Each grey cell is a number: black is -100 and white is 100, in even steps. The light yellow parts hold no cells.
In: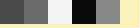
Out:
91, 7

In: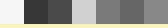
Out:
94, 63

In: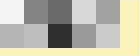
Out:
92, 70

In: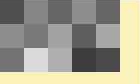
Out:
71, 37

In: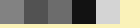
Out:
66, 2

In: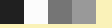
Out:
98, 20
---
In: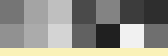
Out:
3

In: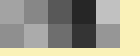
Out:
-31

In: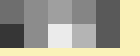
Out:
25

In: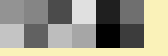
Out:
76

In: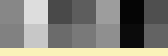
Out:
23

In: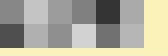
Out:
0
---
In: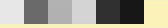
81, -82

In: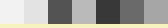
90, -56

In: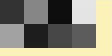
79, -89

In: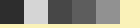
67, -65

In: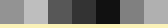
49, -87

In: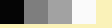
96, -96
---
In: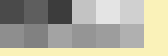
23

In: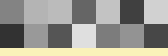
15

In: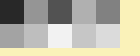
55

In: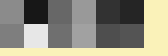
-39

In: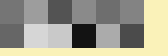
34

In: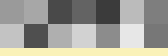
81

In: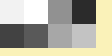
31

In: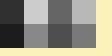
-39

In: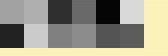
-34
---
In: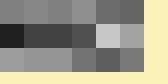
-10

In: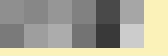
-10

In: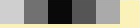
-93

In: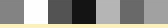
42

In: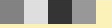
74

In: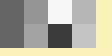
28
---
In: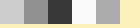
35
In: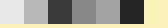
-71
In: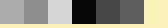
-27
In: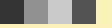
-35
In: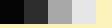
80
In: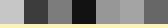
-19
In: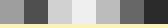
-67
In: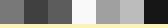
-83
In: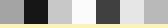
45
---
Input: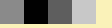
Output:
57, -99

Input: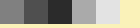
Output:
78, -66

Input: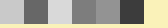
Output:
70, -53

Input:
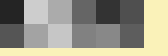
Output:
61, -72

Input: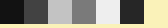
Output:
87, -86

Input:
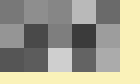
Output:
62, -54

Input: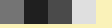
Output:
75, -76

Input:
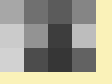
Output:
65, -58

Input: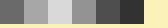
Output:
70, -61
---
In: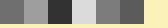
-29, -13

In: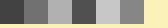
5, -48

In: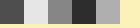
37, -39

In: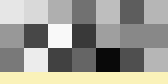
43, -5

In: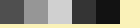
-86, -38

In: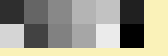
-75, 67

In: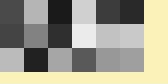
-68, 47

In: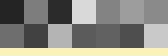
8, -14
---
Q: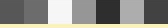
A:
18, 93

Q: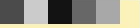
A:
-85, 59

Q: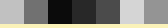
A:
-69, 67

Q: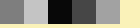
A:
-94, 54

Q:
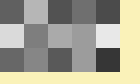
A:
33, 82

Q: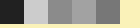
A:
9, 60

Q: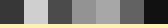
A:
15, 62

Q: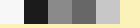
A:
8, 94
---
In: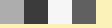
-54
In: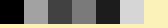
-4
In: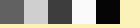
-52
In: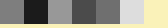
-41
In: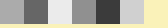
13
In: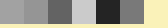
59
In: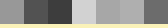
31
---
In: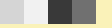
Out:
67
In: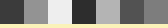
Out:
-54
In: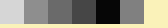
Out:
68
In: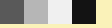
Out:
-30
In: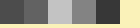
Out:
-40
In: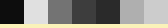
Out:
-90
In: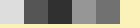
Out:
73
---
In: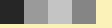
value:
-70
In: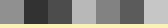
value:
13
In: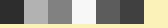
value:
-65
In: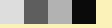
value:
73
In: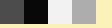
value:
-40
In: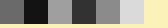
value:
-17
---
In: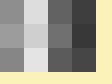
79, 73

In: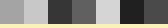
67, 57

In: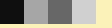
63, 30

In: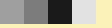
77, 25

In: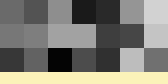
65, 54

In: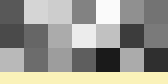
96, 85

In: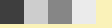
84, 61

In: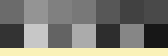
56, 34
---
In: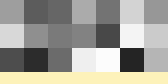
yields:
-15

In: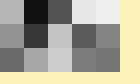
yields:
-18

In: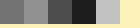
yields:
-10

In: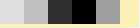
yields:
74

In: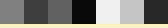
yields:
-23

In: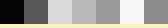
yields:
71

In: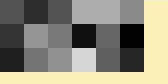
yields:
-9

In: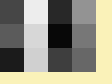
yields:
-7

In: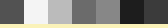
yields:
47
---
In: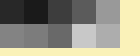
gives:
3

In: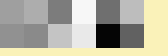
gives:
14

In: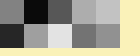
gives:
-70

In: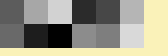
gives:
-18

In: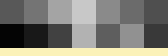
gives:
-97

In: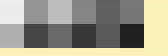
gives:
37

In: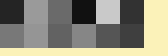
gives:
-6

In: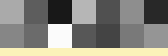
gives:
5
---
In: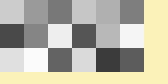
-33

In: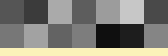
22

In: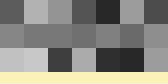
0

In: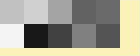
29

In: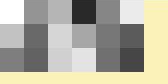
31

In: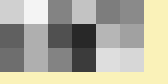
-69
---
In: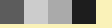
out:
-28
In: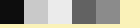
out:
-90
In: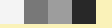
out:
91
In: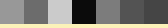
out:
19
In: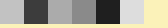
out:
52
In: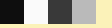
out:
-89
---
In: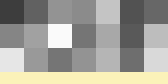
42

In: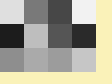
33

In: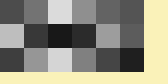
0

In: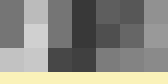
-3

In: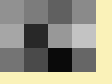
-42

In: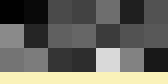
70

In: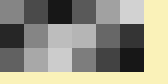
-2
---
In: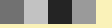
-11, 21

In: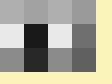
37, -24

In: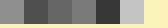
12, 54

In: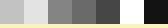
52, -85

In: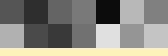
-33, 54

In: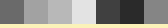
-17, 4

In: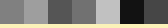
0, -45

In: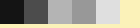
-84, 75
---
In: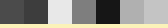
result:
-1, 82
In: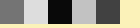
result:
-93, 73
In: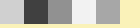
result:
14, 90
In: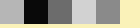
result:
-15, 65
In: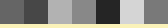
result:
7, 67
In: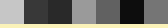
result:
21, 55
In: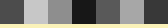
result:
-82, 56
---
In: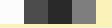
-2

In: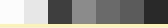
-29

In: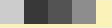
10

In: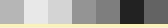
-1

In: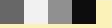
13

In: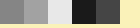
4

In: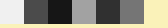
-41

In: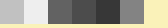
-23

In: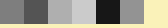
-1

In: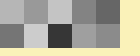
-8
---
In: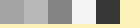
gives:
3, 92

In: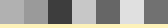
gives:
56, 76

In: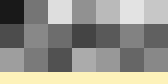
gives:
-47, 78

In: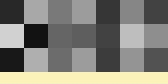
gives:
-26, 64

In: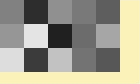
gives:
-75, 79

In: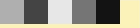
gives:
81, 81

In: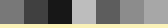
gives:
48, 48

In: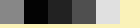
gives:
-73, 76
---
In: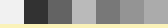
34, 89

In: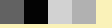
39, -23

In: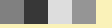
17, 0

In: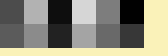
-99, -29

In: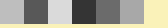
32, 49

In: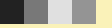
16, -73
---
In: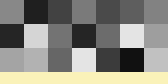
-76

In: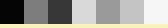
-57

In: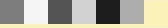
-34

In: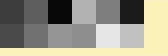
-79

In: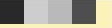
-39

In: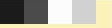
-41
